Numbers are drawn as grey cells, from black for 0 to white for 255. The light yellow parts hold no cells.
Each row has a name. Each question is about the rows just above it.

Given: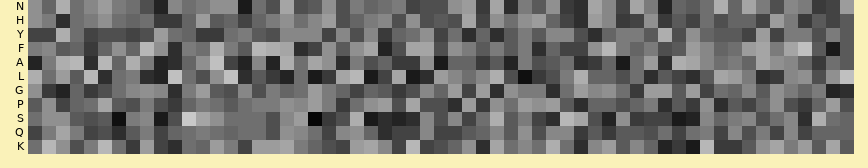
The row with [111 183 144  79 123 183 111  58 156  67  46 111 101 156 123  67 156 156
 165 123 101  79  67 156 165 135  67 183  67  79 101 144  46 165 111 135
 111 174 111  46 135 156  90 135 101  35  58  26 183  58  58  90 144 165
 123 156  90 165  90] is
K
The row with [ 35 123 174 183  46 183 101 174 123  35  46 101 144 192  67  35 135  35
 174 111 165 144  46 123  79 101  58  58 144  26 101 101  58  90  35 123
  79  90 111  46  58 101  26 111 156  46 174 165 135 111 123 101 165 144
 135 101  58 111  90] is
A
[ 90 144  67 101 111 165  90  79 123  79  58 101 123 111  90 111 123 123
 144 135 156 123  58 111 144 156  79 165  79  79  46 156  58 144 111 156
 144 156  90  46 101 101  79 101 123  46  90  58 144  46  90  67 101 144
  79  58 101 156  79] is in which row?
P
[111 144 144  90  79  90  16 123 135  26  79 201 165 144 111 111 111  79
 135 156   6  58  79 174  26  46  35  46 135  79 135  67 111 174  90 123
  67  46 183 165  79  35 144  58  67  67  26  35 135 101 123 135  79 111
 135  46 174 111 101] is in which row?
S
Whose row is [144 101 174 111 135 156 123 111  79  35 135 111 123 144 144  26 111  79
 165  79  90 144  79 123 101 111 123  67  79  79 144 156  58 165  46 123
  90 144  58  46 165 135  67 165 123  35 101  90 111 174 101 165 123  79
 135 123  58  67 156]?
N
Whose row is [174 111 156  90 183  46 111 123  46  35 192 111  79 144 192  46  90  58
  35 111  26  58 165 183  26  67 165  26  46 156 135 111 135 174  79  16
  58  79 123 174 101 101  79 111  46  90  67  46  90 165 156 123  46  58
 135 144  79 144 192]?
L

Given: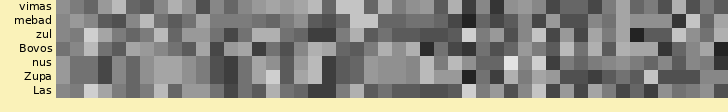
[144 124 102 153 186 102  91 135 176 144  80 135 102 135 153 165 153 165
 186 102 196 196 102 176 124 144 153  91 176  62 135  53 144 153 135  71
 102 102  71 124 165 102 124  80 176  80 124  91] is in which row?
vimas
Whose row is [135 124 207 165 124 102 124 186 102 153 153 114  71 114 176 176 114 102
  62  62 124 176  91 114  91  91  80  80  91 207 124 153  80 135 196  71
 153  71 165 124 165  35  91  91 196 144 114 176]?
zul
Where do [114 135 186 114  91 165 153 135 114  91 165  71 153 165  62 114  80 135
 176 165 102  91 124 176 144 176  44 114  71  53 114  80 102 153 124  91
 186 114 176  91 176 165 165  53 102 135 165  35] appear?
Bovos
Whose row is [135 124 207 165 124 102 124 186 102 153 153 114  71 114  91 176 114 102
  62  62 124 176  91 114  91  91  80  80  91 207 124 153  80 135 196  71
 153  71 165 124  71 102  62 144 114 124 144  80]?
Las

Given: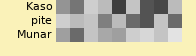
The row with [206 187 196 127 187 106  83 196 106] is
pite
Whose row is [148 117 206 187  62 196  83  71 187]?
Kaso
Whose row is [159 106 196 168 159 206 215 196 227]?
Munar

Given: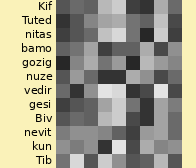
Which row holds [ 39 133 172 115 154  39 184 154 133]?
gozig
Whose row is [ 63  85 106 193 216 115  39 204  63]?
nitas
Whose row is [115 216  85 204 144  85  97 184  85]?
Tib
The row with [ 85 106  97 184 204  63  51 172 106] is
Kif
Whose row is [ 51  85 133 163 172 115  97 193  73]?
Tuted

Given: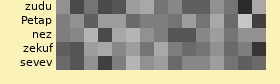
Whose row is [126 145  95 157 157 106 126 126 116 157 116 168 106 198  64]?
Petap
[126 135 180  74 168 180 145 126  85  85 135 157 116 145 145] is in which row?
nez

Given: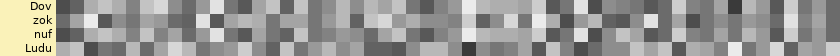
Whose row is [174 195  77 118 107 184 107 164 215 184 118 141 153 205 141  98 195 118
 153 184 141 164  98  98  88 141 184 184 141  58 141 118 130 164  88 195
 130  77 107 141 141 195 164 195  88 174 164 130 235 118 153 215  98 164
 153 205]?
Ludu
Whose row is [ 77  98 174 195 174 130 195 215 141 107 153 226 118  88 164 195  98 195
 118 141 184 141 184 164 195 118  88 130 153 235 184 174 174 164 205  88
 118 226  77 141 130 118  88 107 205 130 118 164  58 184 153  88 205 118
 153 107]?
Dov
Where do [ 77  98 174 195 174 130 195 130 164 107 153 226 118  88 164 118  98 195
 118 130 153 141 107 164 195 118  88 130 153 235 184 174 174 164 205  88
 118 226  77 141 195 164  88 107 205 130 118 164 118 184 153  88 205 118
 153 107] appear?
nuf
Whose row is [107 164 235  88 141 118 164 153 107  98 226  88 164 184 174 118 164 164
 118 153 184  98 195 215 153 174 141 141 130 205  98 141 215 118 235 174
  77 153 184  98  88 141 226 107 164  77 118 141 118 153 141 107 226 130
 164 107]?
zok

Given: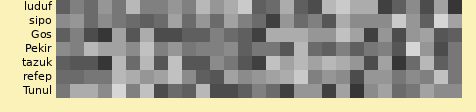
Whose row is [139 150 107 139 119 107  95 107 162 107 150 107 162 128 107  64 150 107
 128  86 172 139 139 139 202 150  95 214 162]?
sipo
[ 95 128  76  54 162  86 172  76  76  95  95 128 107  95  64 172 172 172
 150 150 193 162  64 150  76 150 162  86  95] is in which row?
Gos
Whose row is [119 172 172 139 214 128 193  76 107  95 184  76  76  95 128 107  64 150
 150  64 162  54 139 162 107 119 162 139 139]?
Tunul

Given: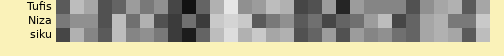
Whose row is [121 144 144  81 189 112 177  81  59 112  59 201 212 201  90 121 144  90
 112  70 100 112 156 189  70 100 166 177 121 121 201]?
Niza
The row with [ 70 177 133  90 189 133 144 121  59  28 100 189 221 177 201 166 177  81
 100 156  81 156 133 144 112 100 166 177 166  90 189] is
siku
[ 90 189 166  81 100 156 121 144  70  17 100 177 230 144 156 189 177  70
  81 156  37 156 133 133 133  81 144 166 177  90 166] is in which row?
Tufis

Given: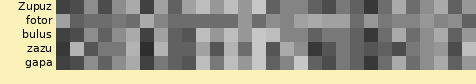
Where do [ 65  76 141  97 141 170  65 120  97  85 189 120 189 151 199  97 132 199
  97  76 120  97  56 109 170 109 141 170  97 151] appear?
gapa
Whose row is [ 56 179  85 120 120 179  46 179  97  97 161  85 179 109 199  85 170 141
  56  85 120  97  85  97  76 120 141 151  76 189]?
zazu

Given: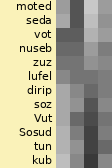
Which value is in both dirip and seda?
[168]
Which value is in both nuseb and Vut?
[105]

